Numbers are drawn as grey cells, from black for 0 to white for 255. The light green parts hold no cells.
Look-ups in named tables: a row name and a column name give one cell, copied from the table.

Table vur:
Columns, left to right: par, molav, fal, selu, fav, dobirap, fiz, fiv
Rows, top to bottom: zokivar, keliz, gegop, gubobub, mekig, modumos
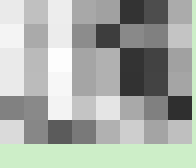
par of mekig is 129
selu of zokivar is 168
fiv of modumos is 191
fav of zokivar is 161
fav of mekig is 229
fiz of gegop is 66
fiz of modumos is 164
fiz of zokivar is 77
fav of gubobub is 177
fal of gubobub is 247
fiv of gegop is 161
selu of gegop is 165

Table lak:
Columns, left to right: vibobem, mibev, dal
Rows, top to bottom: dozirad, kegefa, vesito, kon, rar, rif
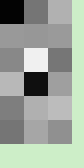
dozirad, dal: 177
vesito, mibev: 240
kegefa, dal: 154
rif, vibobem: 117
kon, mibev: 15
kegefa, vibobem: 153
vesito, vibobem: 136
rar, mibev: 176
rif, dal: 144
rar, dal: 188
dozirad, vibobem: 3
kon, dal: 159
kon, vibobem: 184
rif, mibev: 166
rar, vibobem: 126

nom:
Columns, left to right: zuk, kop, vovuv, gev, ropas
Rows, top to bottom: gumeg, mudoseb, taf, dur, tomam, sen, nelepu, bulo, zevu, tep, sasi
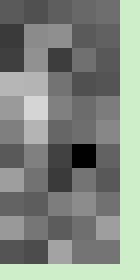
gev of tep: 111
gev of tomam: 108
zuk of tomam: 154
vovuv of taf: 61
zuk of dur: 182
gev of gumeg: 104
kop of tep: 118
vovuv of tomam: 128
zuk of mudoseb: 58

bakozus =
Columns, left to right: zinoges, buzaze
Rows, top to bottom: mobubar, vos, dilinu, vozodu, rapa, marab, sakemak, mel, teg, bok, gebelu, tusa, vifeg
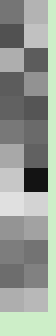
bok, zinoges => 148
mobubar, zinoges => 117
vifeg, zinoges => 174
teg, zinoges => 224
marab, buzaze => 106
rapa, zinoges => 97
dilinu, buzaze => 92
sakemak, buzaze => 97
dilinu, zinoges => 174
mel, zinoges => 199
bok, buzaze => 162

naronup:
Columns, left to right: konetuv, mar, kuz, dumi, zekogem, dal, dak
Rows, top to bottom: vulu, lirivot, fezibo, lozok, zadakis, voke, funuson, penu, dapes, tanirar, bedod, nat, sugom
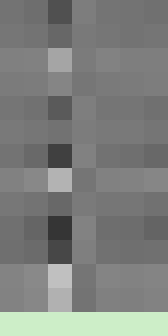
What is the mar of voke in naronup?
118
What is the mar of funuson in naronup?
105
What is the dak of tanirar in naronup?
100
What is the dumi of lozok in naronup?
118
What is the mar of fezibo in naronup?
129
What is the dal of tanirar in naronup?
109
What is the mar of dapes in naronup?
115
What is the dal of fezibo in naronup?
126
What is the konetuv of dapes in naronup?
119
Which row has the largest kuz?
nat

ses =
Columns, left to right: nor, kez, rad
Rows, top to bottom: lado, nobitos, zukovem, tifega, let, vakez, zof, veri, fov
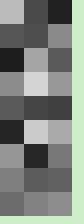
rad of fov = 141
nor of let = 90
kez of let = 69
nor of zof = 150
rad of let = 64
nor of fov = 108
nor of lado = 187
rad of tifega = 152
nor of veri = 127
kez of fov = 130
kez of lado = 74
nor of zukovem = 29
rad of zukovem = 90
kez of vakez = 203
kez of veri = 92

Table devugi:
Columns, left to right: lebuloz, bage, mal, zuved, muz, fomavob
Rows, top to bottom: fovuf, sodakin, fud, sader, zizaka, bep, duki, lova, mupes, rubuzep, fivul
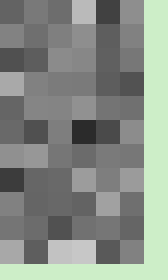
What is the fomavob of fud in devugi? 119
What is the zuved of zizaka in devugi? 145
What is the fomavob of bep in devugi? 140
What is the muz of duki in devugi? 122
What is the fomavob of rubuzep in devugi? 101
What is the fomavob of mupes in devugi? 111
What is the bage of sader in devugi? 129
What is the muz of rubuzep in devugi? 118
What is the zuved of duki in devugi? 107
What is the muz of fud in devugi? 96
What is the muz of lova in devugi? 126
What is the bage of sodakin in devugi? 111
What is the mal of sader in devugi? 123
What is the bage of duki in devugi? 151
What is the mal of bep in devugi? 126

